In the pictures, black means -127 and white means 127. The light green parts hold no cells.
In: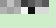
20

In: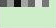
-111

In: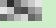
-11

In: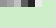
64

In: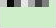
-17

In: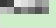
106

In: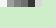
0

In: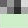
-54

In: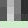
-2
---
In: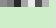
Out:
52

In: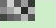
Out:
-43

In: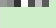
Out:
-35

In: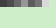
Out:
89

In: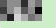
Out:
13

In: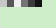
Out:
-108
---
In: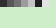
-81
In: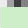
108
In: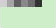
80
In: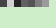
-59
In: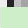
108
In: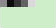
10
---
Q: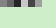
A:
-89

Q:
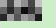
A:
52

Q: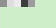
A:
107

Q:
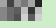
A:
22

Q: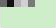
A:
51

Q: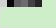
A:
-33

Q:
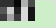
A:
-121

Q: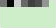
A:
78
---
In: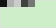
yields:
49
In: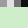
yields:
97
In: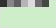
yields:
6
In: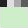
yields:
95
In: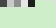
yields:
73
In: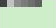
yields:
66
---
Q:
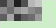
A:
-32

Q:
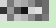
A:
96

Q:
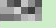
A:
-13

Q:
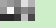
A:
-86

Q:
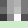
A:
-71

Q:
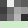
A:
-51

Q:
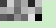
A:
-33
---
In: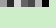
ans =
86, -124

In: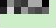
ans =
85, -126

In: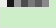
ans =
109, -104

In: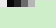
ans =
107, -120

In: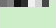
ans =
112, -108

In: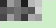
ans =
83, -98

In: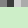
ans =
81, -68

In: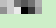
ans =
106, -126

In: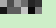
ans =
68, -119
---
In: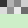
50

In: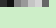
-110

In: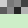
-7

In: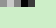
73

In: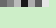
6

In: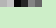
69

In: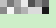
-6

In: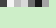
117

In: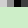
13

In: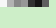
50
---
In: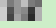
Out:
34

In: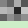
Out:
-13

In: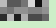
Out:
-98

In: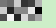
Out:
-92

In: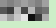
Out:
72

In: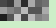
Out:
72

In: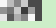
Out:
45

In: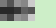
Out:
20

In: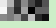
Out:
22
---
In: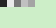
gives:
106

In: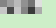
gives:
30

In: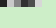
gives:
73

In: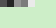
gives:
-90

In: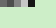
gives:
-50

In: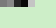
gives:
9

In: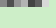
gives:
-48

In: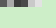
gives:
43

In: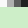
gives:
47
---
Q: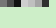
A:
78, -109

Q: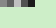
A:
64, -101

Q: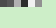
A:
113, -83

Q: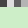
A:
94, -59

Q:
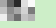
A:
122, -86

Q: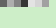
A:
99, -74

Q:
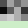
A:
76, -118

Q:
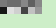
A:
95, -104

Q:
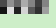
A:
96, -107

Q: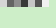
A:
113, -71
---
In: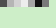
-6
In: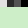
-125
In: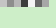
39
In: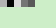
-39
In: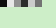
-12
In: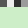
27
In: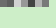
-6
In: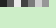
23
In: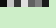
-100
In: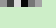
37
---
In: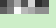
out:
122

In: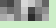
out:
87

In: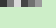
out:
89

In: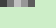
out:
65

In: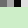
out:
96

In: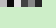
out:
97
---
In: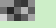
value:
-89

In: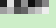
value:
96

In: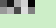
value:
-106

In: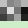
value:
93

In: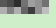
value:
-54

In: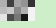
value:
73

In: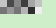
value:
-53

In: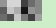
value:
70

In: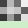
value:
83

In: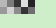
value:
-4
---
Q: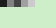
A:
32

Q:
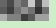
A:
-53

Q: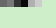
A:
48

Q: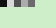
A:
43

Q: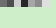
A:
11

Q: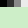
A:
9

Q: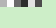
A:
98

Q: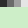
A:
32

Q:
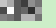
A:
15
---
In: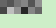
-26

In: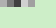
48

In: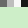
-22

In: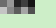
-19

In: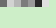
-19

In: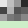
103

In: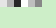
101

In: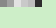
8
